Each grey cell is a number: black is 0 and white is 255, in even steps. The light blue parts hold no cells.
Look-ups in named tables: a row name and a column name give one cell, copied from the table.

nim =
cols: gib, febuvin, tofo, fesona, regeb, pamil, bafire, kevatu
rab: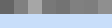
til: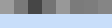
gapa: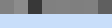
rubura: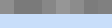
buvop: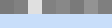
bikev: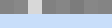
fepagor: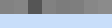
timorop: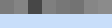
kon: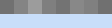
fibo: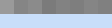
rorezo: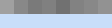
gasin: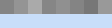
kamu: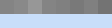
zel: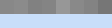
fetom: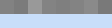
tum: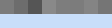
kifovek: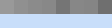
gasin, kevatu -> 153
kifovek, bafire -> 133
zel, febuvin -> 139
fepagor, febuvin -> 133
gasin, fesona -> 134
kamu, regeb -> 128
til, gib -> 156
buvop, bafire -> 147
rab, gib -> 101
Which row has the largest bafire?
buvop

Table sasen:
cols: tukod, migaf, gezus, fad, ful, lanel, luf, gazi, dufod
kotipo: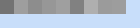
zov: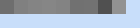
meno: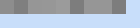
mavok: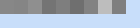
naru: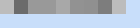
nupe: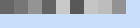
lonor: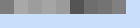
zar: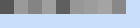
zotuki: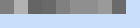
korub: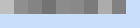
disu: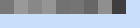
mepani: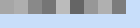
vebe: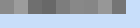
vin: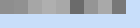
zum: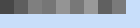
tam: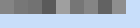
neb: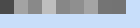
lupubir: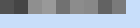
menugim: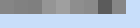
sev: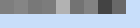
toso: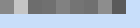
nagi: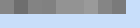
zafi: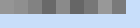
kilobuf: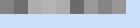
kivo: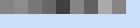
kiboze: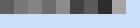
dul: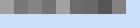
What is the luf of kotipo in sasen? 175
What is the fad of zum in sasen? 118
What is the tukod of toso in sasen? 135
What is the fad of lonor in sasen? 165
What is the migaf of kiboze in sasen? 120
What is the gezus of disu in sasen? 136
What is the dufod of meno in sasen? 125
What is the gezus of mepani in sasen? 137
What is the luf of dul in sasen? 105
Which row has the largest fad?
neb

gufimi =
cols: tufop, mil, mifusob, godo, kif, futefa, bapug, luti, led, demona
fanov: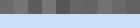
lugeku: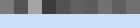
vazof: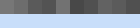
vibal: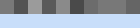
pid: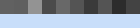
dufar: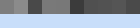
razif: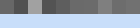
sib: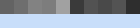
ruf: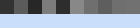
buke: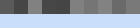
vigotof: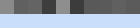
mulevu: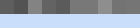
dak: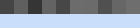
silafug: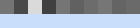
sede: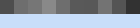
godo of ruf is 124
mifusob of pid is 147
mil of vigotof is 96
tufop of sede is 78
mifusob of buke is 129
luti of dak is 80
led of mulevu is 115
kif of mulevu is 91
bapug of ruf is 111
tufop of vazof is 119
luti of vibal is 120
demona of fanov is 98
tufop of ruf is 50
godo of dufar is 121
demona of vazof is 80
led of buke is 106
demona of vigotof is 91
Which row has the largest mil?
dufar

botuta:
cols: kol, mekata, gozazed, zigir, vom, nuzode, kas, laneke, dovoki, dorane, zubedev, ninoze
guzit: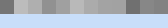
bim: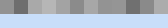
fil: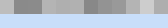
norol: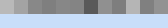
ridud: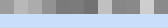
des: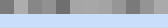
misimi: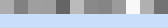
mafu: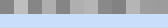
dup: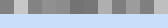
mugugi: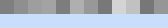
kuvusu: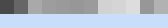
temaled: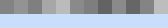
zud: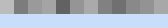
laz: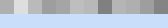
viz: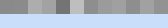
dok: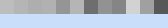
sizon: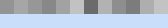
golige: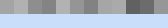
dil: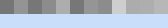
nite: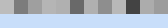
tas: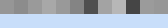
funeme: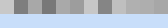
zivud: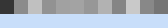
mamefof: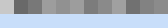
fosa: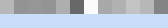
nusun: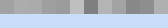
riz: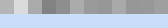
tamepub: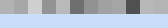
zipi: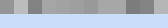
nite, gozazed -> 159
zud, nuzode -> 149
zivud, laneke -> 178
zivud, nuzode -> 163
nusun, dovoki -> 163
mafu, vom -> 133
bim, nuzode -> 139
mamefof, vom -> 145
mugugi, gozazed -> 158
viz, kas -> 142
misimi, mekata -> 129
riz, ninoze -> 159
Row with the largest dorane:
misimi

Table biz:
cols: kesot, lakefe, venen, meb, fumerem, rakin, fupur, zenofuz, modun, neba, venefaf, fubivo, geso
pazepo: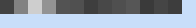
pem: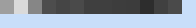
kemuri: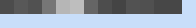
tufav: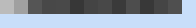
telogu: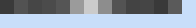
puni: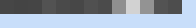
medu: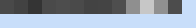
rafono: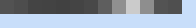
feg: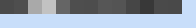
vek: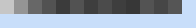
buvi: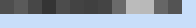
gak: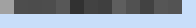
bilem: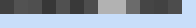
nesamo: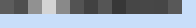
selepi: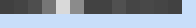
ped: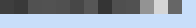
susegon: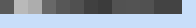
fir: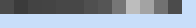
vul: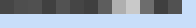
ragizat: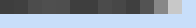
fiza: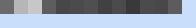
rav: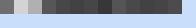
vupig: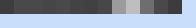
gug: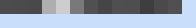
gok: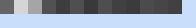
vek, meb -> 82
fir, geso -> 75
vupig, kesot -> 61
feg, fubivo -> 74
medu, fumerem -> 77
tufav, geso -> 79
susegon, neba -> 83
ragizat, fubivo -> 135
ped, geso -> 102
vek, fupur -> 62
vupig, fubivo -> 73
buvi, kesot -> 78
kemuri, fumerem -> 182
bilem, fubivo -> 66
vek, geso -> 85
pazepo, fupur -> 62
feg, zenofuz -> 86
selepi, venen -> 78
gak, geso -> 83

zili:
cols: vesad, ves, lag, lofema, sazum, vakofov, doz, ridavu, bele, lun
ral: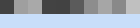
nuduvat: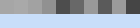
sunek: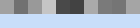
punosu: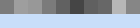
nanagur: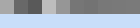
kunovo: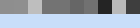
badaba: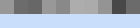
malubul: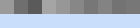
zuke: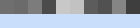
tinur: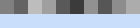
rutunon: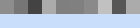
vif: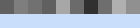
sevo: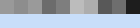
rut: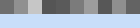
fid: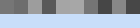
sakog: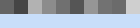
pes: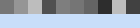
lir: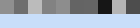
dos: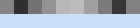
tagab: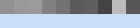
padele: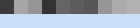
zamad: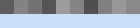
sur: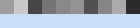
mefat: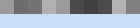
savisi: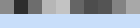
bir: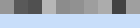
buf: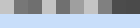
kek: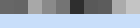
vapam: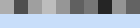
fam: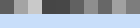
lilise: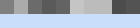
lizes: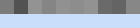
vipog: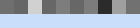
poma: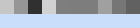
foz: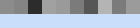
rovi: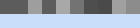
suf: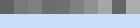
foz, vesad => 140
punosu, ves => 158
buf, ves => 119
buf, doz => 196
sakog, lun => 207
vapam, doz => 118
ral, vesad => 66
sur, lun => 44
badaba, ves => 108
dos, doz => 160
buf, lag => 111
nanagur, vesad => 168
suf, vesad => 98
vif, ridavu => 110
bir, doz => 158
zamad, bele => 151
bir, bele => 66
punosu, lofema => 123

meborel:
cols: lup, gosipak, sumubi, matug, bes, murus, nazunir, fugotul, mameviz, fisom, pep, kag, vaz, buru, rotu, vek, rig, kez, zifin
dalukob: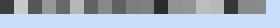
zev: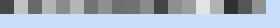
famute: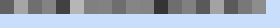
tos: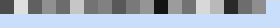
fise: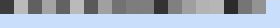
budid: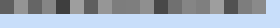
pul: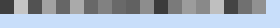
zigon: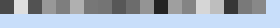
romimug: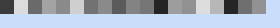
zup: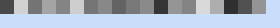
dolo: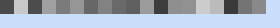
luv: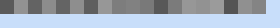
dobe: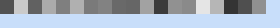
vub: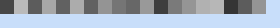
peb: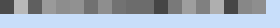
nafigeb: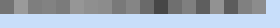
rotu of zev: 227
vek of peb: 175
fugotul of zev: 143
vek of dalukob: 184
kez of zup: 81
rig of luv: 84
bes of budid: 62
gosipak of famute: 165
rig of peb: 70
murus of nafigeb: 150
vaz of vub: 122
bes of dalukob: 105
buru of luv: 151
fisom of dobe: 102
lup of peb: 75
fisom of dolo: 95
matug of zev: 180
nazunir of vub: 97
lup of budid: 95
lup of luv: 90

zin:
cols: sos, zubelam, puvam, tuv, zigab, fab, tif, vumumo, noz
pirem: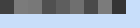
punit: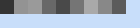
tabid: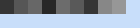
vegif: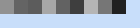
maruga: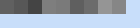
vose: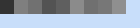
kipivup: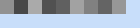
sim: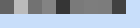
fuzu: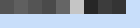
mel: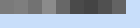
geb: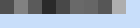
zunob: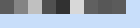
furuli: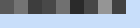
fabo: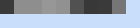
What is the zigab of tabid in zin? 108
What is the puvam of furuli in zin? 61
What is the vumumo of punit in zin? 136
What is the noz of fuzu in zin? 52
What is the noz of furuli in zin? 65
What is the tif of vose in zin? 112
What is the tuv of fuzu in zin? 74
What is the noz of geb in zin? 174
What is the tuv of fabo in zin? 151
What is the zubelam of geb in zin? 129
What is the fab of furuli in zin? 42
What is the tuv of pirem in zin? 80
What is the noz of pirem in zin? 52

